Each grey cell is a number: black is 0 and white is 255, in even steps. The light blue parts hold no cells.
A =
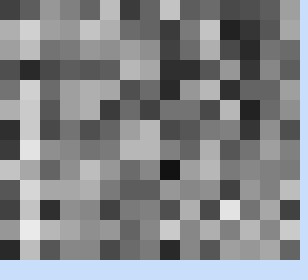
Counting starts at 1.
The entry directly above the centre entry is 65
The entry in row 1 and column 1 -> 65
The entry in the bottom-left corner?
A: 41
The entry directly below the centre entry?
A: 183
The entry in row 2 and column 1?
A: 175
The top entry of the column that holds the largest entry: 93
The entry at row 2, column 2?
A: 208
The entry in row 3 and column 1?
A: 159
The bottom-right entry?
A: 100
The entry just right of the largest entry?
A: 183
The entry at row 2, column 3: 159
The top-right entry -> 159
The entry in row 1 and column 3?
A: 151
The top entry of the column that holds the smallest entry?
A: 195
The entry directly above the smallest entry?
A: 128
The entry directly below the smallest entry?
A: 151
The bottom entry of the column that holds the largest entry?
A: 189
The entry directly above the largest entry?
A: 195
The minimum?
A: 18
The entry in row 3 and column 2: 189

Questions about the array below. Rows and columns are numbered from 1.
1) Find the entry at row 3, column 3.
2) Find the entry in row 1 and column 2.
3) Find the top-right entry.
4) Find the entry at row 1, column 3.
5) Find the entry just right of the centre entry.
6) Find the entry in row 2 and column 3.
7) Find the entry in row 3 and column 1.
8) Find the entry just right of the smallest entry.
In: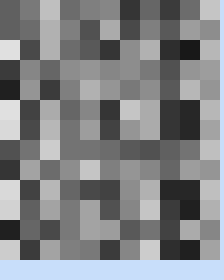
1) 177
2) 121
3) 197
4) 191
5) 149
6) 177
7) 224
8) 183

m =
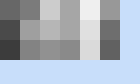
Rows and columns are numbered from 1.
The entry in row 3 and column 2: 131
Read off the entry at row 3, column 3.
145
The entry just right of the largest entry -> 152
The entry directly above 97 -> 110
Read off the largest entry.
239

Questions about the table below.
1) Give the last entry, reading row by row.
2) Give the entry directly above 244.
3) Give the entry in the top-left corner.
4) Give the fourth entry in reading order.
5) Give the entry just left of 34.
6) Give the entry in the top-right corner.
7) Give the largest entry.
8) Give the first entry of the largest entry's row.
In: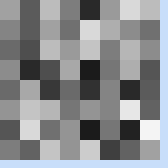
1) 161
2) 98
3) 161
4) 125
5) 118
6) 188
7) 244
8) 85

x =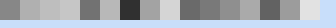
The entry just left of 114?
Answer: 198
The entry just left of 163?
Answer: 48
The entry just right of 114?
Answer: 184
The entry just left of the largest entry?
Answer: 156
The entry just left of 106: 213

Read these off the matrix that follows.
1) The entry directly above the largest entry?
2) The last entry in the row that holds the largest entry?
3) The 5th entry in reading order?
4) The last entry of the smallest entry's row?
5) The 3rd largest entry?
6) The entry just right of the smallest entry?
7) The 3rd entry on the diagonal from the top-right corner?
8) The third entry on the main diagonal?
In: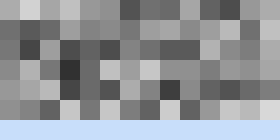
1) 125
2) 216
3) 152
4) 166
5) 204
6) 106
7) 138
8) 158

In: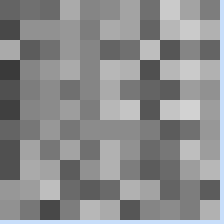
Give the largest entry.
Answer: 210
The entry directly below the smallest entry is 80
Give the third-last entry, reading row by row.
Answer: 139
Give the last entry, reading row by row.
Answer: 177
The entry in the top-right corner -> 125
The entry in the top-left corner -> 100
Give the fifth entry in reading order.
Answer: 133
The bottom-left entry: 145
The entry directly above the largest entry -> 157
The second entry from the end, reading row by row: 125
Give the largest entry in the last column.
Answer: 183
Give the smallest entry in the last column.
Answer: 92
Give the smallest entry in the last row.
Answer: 72
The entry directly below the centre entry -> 139
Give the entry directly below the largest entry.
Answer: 112
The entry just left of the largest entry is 196
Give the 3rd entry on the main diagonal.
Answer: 112
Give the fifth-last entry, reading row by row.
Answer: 86
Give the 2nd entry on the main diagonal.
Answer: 145
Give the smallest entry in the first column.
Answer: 58
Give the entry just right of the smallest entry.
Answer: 133
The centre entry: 183
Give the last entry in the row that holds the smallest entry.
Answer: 177
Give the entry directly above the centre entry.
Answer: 170
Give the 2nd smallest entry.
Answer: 64
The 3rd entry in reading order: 106
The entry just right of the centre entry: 196

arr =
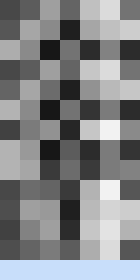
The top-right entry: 115
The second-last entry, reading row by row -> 219
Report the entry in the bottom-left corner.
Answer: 78
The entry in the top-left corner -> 72
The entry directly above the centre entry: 115
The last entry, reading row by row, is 86
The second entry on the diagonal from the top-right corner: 192
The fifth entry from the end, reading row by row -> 123
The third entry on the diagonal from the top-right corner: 44
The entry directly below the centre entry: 92
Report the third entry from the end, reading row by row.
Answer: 173
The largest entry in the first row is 219
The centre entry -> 38
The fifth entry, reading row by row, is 192
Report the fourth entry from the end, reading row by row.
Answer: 92
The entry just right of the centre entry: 198
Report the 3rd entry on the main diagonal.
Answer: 23
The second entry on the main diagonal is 166
